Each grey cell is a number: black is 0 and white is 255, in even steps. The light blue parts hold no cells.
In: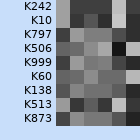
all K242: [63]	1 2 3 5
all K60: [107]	1 3 4

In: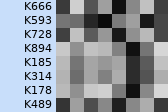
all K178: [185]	0
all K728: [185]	6

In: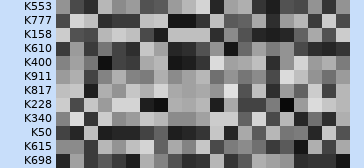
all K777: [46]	3 15
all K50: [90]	14

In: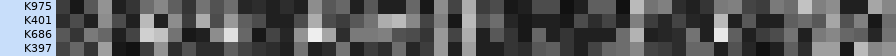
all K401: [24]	28 33 36 58
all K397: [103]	1 39 45 46

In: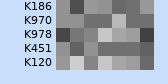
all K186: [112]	5
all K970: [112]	2 3 5 6
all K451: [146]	0 2
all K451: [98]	1 6

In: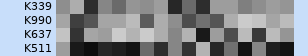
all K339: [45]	2 10
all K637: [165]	2
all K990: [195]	14
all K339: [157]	7 11 12 15
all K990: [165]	0 3 4 15
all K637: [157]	3 11

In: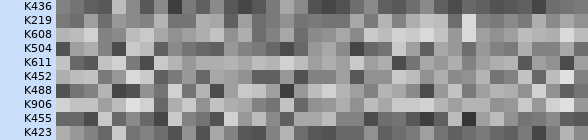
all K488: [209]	8 19 34
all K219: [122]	0 15 18 22 31 33

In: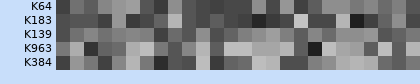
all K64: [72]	10 12 13 15
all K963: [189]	6 12 13 19 23
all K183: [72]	6 10 12 16 18 19 25
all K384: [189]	10 14
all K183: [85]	1 2 9

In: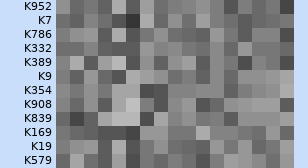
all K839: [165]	3 7
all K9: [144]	7 13 14

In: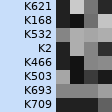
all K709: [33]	0 1 2
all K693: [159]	3
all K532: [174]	1 3
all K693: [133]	0 1 2
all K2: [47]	3

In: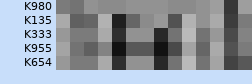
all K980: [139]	3 4 8 9
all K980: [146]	2 5 6 7 10
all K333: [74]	12

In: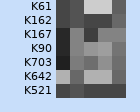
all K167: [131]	1 3 4
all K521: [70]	0 2 3 4
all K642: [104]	1 4
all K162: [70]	0 2 3

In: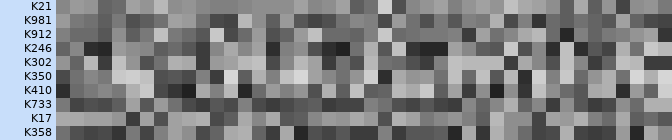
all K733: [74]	3 9 12 14 16 39
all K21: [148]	2 6 9 26 29 31 39 42
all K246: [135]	1 6 11 13 29 34
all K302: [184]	2 13 17 22 29 30 31 41
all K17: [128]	29 38
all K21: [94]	21 36 38

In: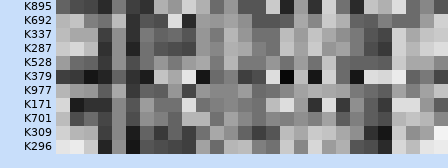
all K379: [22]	2 10 18 21
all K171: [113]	7 8 10 14

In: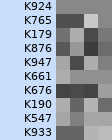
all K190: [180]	2
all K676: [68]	0 2
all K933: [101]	0 1
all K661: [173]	0
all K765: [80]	0 1
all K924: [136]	0 1 2 3
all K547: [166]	0 2 3

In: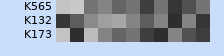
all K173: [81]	9
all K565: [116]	2 5 7 10
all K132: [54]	0 10
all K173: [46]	1 7
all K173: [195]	0
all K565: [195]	0

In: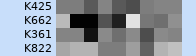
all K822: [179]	1 2 7
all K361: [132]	0 1 8
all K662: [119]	6
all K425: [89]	2 4
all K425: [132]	3 7 8

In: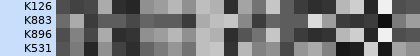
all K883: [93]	3 4 7 8 16 17
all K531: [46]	5
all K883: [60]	2 9 14 20 22
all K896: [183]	8 20

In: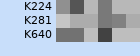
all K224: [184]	2 4 5
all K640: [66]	3
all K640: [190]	2 4 5
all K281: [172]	1 2 5
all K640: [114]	0 1

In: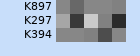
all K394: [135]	0 1 4
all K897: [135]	0 2 3
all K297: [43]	4
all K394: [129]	2
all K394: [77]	3

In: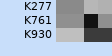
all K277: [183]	2
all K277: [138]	0 1
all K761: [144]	0 1 3
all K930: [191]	0 1
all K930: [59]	2 3
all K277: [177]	3
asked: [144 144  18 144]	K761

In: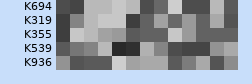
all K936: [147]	0
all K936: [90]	2 3 8
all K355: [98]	6 7 10 11 12
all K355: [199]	1 8
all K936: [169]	6 7 10
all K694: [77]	0 6 9 10

